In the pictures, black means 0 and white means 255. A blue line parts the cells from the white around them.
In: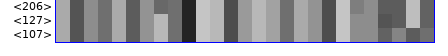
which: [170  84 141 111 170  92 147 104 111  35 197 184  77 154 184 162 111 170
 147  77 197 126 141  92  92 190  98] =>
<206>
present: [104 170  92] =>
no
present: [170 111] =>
no
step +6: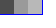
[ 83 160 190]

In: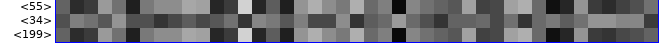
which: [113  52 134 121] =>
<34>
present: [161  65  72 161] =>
yes
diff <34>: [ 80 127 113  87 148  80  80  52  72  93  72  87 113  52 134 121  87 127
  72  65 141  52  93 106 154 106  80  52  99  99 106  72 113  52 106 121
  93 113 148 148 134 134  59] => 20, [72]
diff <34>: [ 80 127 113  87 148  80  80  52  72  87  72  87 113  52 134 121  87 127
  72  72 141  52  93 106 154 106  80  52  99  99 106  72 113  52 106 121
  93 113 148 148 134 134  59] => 10, [93]

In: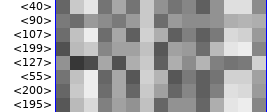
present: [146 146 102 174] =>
yes
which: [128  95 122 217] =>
<107>
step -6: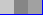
[195 128 155]

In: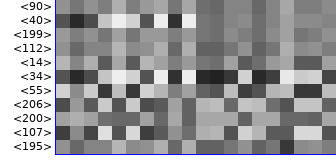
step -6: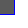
[84]
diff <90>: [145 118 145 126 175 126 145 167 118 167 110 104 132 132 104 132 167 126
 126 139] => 7, [153]
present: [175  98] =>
yes
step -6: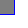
[120]
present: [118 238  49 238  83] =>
no
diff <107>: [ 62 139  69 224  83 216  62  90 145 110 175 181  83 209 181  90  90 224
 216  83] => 18, [216]

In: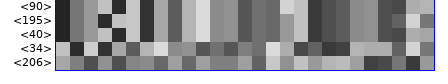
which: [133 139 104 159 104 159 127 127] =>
<206>
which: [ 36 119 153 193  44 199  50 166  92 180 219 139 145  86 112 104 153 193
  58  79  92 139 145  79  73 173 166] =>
<40>
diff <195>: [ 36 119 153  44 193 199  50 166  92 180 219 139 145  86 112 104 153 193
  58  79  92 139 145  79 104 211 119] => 25, [98]
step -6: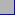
[174]
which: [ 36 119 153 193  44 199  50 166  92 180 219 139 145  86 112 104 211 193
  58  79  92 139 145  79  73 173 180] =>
<90>

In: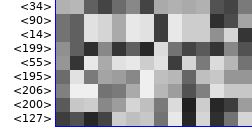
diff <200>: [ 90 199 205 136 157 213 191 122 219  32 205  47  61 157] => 12, [39]
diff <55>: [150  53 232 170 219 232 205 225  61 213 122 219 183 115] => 5, [225]
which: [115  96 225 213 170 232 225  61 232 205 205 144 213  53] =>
<14>
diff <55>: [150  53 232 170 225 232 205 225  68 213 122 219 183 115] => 9, [61]
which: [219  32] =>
<200>
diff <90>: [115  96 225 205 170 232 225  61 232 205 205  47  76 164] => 4, [213]

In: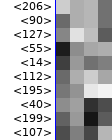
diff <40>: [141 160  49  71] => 4, [77]
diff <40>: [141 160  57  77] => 3, [49]
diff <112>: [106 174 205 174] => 4, [167]
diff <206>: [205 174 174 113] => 3, [182]
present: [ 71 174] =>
no
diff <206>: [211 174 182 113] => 1, [205]

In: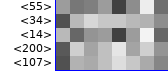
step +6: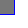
[125]
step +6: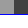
[162  71]
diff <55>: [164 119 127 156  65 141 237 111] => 1, [156]
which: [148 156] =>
<14>
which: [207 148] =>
<200>
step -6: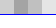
[201 158 186 223]

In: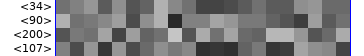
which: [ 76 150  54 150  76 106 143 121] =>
<107>
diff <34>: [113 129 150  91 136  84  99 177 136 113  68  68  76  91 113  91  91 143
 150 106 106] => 5, [143]
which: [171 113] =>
<200>
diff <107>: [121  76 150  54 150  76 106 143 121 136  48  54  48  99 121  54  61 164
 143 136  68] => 1, [129]

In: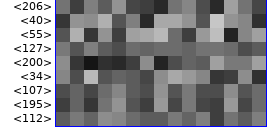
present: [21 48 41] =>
yes
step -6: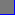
[115]
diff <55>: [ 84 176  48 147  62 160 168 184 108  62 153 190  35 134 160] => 3, [54]

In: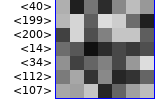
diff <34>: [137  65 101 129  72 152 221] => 1, [145]
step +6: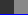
[ 57 143]
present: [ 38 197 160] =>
no

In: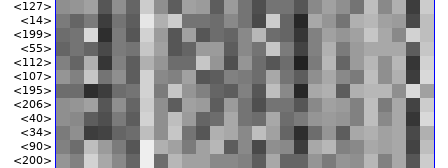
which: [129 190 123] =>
<206>
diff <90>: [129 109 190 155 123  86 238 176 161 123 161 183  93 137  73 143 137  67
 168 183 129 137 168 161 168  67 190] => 18, [61]
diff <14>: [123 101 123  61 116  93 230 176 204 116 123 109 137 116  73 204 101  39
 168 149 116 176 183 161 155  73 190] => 11, [116]
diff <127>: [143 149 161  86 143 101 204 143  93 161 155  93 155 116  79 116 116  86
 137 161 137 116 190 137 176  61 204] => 21, [143]
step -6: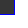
[48]
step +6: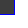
[67]
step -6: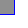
[137]

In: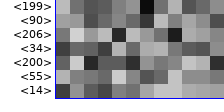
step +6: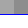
[172 147]
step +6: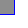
[147]

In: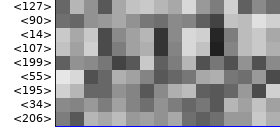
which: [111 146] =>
<34>
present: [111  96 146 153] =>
no
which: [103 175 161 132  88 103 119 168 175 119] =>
<55>
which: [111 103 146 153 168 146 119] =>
<90>

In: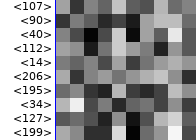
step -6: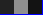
[ 28 137  13]
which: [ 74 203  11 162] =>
<40>
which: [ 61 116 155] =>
<14>

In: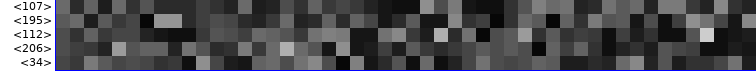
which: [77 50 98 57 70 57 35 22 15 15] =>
<107>
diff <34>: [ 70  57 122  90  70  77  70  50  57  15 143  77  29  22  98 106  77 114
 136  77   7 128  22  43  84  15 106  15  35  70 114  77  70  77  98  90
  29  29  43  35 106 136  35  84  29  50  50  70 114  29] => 12, [70]

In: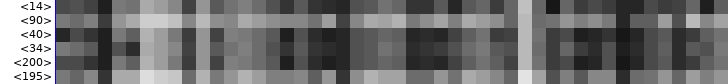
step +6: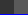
[58 95]
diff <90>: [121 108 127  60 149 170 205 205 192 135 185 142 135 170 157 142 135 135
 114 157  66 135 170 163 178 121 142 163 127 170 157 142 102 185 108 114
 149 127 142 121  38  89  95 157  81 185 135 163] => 42, [95]
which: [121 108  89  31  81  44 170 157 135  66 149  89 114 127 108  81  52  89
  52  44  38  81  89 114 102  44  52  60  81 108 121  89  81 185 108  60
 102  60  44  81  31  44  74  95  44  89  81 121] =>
<34>
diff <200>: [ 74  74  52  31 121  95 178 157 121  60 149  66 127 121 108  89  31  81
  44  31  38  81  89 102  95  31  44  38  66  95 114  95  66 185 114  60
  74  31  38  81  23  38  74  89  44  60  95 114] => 26, [38]
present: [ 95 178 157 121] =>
yes
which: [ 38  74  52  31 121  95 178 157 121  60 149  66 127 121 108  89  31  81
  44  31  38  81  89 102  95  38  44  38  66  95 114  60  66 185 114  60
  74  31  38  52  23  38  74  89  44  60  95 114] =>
<40>

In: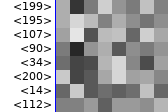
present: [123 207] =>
yes
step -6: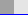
[155 223]
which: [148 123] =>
<199>

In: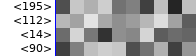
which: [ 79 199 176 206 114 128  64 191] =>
<195>
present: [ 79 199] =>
yes

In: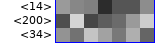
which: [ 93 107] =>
<200>
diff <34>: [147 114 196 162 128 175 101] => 5, [121]

